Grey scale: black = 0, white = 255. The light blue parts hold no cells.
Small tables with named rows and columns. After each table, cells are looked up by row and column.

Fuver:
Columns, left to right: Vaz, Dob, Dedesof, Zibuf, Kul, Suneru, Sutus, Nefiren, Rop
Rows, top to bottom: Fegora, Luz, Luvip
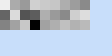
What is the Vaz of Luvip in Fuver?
131
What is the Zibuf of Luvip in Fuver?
2
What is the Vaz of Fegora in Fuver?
238
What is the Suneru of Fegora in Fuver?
198
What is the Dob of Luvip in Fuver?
162
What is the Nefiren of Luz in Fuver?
207
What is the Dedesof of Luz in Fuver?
84
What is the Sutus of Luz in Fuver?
138
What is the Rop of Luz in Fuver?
221
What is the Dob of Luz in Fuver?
219
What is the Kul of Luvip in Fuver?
162

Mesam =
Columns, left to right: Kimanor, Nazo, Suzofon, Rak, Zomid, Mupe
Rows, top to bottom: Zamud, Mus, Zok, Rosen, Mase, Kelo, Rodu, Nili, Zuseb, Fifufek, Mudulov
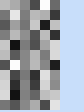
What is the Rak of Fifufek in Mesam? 101
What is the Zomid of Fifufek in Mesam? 190
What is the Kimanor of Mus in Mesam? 118
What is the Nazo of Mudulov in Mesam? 85
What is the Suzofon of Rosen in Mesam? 143
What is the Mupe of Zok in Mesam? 193
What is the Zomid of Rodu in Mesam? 135
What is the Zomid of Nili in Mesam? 223
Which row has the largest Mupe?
Mudulov

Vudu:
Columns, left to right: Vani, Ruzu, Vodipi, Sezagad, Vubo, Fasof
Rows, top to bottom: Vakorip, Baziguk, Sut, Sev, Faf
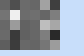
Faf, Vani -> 94
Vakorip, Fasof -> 63
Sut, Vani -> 104
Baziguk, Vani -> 116
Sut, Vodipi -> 98
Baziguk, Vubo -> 102
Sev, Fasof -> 41
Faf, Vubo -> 118

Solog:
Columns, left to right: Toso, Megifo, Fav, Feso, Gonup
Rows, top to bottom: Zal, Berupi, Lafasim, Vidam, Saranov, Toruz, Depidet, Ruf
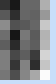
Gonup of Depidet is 197
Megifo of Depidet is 53
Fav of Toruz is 94
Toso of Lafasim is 140
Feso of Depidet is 45
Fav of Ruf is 134
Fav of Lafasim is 89
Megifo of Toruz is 72
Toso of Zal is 51
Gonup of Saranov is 182
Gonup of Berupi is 152
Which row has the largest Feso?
Ruf

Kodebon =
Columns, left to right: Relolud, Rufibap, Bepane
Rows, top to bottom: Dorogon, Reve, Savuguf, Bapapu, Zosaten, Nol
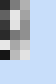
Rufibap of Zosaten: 168
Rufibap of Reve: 230
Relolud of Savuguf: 56
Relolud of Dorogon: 38
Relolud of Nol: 21
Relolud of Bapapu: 42
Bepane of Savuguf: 143
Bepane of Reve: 163
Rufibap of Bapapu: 120
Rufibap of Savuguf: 226
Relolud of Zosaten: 231
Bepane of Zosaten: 203
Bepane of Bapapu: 144
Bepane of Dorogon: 177
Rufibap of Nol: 186
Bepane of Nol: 226

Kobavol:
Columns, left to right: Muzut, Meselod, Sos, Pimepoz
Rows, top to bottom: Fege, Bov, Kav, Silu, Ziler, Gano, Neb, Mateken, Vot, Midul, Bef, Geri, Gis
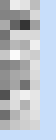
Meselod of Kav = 98
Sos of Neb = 162
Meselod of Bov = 134
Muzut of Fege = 138
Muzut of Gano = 198
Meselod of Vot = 164
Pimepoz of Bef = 228
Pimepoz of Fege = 189
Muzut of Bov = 131
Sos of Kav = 52
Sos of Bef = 178
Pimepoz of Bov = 216
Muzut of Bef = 188
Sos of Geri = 210
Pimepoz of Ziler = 238
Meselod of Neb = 139
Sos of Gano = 213
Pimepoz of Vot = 208

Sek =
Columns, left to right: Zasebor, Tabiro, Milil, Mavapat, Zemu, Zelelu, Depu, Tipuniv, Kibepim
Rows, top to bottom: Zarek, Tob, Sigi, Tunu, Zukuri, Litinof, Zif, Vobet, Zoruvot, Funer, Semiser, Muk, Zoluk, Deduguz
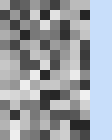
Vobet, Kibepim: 140
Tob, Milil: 65
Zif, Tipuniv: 204
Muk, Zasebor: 169
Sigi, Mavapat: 119
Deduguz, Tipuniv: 107

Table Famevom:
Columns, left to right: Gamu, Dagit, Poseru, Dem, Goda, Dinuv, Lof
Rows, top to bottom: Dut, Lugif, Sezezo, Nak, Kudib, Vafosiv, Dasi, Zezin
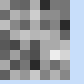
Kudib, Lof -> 186
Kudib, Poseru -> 158
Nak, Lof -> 99
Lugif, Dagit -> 178
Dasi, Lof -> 153
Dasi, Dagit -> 81
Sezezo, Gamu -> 190
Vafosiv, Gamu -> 99
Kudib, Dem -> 82
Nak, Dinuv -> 169
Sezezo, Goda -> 99
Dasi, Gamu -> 169
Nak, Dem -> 182
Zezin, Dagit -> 175
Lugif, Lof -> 118
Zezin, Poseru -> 150
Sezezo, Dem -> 172
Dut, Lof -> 117
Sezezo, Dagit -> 135
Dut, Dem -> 175
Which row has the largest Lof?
Vafosiv

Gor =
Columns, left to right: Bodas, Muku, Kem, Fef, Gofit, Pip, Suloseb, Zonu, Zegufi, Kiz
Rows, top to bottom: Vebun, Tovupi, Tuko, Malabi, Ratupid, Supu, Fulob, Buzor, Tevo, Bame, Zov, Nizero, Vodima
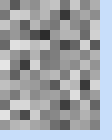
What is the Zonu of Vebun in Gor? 200
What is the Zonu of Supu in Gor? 166
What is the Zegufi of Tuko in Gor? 116
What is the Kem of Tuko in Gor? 92
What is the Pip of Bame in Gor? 161
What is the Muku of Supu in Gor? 151
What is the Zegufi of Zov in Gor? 192
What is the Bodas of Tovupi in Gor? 118
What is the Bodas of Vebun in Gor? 162
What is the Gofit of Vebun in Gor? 184
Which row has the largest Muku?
Ratupid

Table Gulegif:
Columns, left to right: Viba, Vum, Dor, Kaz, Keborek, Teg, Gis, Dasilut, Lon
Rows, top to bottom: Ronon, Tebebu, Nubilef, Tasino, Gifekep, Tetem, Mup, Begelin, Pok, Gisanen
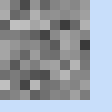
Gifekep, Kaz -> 139
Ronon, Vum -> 120
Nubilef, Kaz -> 165
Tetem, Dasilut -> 144
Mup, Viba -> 141
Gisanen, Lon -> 124

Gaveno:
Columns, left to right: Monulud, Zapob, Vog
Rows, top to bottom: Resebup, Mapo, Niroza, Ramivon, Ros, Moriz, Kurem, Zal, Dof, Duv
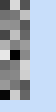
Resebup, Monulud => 59
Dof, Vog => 86
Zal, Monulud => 132
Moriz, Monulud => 231
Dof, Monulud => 153
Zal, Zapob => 136
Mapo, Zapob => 120
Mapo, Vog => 193
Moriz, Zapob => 1
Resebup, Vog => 84
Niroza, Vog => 87
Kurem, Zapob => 127
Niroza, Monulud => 147
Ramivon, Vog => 102
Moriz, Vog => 137
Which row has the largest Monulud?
Moriz

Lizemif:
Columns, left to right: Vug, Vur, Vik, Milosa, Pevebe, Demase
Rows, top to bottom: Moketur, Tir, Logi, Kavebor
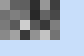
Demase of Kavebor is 115
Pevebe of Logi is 56
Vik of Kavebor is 56
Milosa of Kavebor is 146
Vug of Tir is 113
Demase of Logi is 126

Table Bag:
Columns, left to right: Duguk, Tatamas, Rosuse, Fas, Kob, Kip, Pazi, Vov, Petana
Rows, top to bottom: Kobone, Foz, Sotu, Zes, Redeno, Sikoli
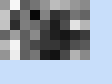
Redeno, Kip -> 54
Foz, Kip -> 48
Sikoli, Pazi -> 72
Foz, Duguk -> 198
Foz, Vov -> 116
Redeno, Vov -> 79
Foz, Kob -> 131
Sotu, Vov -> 226
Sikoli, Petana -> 137
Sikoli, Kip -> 18
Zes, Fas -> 138
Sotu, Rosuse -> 126
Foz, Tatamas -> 72
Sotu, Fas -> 109
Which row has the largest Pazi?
Kobone

